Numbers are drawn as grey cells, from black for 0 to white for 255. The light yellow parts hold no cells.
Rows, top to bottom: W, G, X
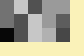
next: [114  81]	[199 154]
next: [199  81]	[154 154]
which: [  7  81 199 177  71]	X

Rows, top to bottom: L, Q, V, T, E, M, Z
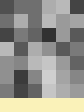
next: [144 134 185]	[197 154]
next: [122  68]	[ 99 197]
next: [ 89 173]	[144  89]
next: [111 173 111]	[185 154]
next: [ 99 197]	[173 154]
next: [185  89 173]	[144  89]

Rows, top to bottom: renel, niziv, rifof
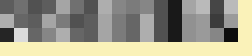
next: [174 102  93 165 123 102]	[174  81]
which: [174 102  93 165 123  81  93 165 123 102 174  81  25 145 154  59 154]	niziv
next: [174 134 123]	[134  81]
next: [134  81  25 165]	[186  70]
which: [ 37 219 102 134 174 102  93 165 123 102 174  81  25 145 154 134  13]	rifof

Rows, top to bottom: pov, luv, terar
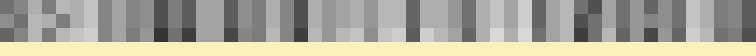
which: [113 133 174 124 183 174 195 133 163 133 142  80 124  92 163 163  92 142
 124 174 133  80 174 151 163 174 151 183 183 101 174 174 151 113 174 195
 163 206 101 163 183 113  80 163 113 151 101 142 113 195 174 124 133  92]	pov
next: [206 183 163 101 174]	[216 174]
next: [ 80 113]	[163 113]

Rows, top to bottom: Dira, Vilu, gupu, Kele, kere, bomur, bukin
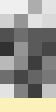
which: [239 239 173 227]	Dira
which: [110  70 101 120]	bomur
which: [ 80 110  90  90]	gupu
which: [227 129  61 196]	bukin

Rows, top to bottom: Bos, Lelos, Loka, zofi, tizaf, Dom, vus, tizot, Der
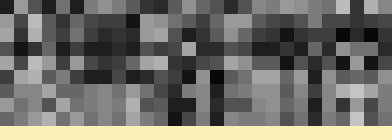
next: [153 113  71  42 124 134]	[ 30 113]
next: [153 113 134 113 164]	[124 103]
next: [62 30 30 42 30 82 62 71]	[164  42]
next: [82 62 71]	[164  42]
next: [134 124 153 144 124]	[113 187]
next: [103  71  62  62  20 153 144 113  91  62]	[103 153]

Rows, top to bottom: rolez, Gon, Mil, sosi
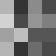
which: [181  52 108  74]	sosi
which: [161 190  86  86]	Mil
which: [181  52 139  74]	rolez

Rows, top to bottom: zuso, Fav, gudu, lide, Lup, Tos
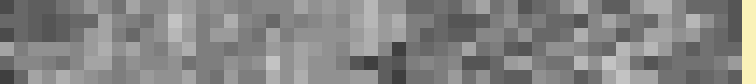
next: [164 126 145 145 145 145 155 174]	[155 164]
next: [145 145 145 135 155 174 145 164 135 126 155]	[174 126]
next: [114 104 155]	[135 183]
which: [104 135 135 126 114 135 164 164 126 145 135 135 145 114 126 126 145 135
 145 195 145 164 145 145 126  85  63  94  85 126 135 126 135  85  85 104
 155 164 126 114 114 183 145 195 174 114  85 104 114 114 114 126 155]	Lup

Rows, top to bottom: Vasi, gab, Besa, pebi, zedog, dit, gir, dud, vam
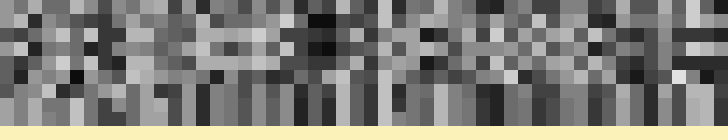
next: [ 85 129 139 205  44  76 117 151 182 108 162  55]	[25 66]
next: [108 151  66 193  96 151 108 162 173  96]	[182 129]
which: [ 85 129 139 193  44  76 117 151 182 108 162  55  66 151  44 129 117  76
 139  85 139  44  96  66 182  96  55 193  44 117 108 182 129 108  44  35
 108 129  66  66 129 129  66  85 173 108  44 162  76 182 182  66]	gir
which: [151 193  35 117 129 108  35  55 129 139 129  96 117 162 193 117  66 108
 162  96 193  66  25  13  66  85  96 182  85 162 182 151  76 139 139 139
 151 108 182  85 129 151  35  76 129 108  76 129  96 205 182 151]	pebi

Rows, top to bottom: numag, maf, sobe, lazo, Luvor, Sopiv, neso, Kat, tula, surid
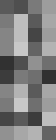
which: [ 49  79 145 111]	Luvor
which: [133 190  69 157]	sobe
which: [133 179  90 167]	neso
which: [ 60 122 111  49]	Sopiv
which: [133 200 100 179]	lazo

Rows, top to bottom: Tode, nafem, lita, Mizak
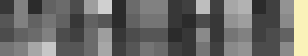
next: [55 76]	[86 86]
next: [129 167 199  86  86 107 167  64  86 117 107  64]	[ 55 117]
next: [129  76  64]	[107 158]

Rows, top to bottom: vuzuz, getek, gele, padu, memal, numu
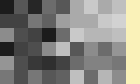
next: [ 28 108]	[201 182]
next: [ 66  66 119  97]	[159 170]
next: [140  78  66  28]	[108 201]

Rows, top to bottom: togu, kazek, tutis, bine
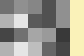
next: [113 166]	[154  57]
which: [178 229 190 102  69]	bine
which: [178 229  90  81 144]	kazek

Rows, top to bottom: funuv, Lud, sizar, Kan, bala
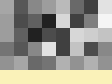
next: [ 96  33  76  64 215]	[206 195]
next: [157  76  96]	[ 33 215]
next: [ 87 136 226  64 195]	[ 76 136]
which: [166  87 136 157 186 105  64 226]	funuv
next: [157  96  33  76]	[ 64 215]

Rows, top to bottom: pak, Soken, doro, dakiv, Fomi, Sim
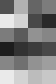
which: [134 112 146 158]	Fomi
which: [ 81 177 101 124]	pak
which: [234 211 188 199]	Sim
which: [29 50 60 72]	dakiv
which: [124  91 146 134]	doro
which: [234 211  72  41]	Soken

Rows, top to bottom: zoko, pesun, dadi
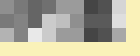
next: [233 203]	[155 155]
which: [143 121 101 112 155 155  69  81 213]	zoko
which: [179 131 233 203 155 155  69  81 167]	dadi
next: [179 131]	[233 203]

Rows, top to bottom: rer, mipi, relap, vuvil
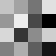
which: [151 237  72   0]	mipi
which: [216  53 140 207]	relap

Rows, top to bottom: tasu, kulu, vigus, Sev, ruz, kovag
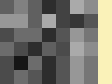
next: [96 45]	[ 66 170]
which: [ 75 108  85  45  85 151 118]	kovag
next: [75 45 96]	[ 75 170]
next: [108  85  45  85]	[151 118]
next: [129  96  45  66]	[170 140]

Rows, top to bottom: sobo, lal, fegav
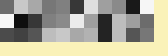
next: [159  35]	[189 159]
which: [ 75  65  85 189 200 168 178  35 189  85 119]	fegav
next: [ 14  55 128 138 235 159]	[ 35 189]

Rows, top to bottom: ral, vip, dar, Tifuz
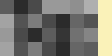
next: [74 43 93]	[ 53 113]
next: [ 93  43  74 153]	[153 143]
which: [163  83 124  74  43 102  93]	Tifuz

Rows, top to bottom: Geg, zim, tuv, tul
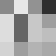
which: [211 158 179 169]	tul
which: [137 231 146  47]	Geg
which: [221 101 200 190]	tuv
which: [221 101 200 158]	zim

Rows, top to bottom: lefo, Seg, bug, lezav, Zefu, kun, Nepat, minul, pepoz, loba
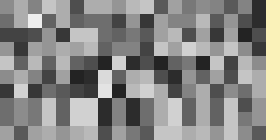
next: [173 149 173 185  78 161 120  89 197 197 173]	[185 149]
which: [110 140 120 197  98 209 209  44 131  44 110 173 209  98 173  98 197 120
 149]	pepoz
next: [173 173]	[149 185]

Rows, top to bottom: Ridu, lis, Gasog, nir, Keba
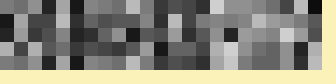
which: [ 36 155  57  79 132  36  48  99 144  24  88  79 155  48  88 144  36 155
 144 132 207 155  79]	Gasog
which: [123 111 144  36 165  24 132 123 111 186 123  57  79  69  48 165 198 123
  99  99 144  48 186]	Keba
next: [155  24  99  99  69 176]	[207 144]
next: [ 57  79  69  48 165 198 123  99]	[ 99 144]

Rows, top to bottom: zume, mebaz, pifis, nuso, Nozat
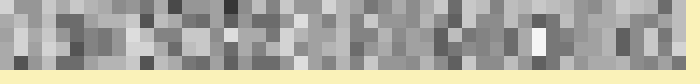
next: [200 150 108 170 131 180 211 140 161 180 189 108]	[150 170]
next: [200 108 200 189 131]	[189 180]
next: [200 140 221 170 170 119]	[211 180]
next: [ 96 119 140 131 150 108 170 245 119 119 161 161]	[180  96]
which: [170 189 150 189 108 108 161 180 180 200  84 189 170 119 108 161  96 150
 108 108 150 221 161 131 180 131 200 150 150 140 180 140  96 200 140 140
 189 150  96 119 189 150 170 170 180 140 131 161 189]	mebaz
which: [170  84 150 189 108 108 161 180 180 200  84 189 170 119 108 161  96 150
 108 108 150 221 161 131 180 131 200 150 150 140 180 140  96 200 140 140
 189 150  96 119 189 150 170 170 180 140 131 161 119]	Nozat

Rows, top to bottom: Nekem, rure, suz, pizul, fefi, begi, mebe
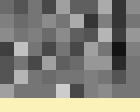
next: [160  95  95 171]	[ 53 139]
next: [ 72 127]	[139 117]
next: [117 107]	[117 117]
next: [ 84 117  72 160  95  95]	[171  53]
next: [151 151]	[ 42 117]
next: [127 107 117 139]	[117 171]

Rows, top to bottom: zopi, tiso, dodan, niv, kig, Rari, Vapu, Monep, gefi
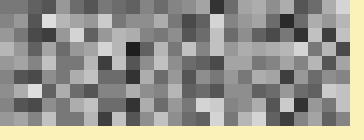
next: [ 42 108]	[173 152]
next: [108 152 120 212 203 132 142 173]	[ 85 203]

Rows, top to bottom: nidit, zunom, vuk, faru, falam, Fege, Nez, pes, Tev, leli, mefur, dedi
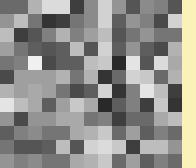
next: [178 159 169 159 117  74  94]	[210  52]
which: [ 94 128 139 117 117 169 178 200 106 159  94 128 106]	leli
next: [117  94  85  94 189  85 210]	[ 94 148]
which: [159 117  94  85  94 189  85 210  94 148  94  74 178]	faru
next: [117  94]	[85 94]
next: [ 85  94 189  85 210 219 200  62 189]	[189 148]
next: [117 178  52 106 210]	[200 106]

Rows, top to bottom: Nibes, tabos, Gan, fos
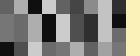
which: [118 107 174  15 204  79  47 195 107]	Gan

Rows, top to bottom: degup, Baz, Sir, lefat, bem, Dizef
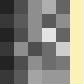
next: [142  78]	[109 206]
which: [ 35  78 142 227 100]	Sir
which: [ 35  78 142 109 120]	bem
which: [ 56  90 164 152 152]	Dizef
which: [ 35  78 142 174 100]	degup

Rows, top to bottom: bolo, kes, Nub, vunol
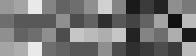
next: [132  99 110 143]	[209 132]
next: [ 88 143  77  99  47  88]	[68 99]
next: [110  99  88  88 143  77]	[47 59]

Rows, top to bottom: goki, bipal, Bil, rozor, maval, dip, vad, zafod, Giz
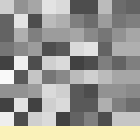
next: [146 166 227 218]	[77 77]
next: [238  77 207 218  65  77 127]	[ 99 127]
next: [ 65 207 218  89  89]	[175 127]
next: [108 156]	[118 127]
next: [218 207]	[89 77]

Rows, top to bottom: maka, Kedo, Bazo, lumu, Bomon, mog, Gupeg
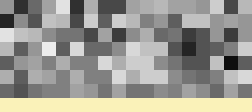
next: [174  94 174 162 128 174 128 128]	[216 174]
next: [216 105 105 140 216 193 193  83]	[36 83]
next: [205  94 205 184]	[128 150]
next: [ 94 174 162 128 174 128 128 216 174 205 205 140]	[116 105]
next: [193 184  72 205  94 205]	[184 128]

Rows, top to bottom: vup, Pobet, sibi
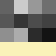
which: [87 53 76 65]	Pobet
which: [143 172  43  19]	sibi
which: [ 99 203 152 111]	vup

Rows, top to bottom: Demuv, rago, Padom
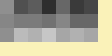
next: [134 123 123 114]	[134 103]
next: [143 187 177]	[198 166]

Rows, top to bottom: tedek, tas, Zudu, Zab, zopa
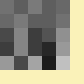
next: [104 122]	[94 94]
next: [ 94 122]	[ 94 104]
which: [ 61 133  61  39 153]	Zab
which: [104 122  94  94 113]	tas

